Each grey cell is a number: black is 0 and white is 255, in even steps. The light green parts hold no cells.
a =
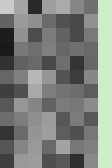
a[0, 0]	203
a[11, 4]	87
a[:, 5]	[135, 73, 73, 112, 52, 60, 109, 120, 123, 79, 120, 47]
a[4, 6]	102
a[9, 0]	52
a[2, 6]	121
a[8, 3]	155
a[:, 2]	[41, 143, 76, 110, 105, 183, 168, 133, 143, 148, 153, 156]
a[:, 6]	[112, 145, 121, 104, 102, 135, 93, 139, 88, 119, 127, 136]
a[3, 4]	103
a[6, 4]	115
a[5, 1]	128
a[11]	[63, 153, 156, 78, 87, 47, 136]
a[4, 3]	72
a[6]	[63, 80, 168, 125, 115, 109, 93]
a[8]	[109, 125, 143, 155, 87, 123, 88]
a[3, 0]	26

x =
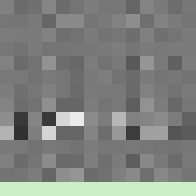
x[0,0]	128
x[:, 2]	[112, 121, 123, 123, 114, 115, 119, 114, 132, 127, 114, 117, 124]
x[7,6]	124
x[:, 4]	[108, 138, 111, 117, 109, 118, 118, 102, 215, 101, 118, 105, 142]
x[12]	[115, 117, 124, 102, 142, 149, 108, 113, 127, 137, 111, 135, 125, 116]
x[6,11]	121
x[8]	[142, 57, 132, 57, 215, 234, 139, 125, 183, 129, 132, 139, 124, 98]
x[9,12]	84
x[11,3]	139
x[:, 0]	[128, 118, 124, 119, 129, 120, 125, 131, 142, 178, 121, 128, 115]
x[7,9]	94
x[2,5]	114
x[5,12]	119
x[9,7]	109
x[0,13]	119
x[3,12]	123
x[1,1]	117
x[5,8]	114
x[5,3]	122
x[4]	[129, 107, 114, 146, 109, 104, 124, 114, 121, 89, 149, 122, 97, 124]
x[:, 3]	[133, 102, 130, 116, 146, 122, 128, 143, 57, 212, 121, 139, 102]
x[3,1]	114
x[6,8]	120
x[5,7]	126
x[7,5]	102
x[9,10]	160
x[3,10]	123
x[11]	[128, 108, 117, 139, 105, 107, 126, 111, 123, 94, 136, 121, 107, 120]

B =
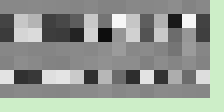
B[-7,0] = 136
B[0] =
[136, 136, 137, 136, 135, 133, 136, 131, 131, 136, 135, 136, 141, 131, 136]
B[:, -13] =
[137, 180, 219, 133, 137, 56, 136]
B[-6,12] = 25
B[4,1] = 141
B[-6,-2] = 245
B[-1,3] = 134
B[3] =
[135, 136, 133, 133, 136, 138, 136, 142, 155, 136, 139, 132, 117, 155, 134]
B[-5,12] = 108
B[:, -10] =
[133, 93, 35, 138, 138, 202, 138]
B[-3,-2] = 141
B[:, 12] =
[141, 25, 108, 117, 133, 173, 137]
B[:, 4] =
[135, 72, 59, 136, 130, 228, 133]
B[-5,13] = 151
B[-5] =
[59, 213, 219, 61, 59, 35, 209, 13, 150, 209, 83, 201, 108, 151, 63]
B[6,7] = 142
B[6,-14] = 137
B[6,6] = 138
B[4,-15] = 131
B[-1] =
[134, 137, 136, 134, 133, 138, 138, 142, 135, 138, 132, 138, 137, 135, 134]
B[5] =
[227, 49, 56, 223, 228, 202, 48, 183, 107, 45, 227, 51, 173, 108, 221]

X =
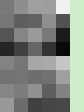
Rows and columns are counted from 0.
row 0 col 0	120
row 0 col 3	158
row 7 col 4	72
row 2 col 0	84
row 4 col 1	118
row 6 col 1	125
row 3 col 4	9
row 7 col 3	70
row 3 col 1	64
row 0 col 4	241
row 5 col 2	110
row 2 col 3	121
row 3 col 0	37
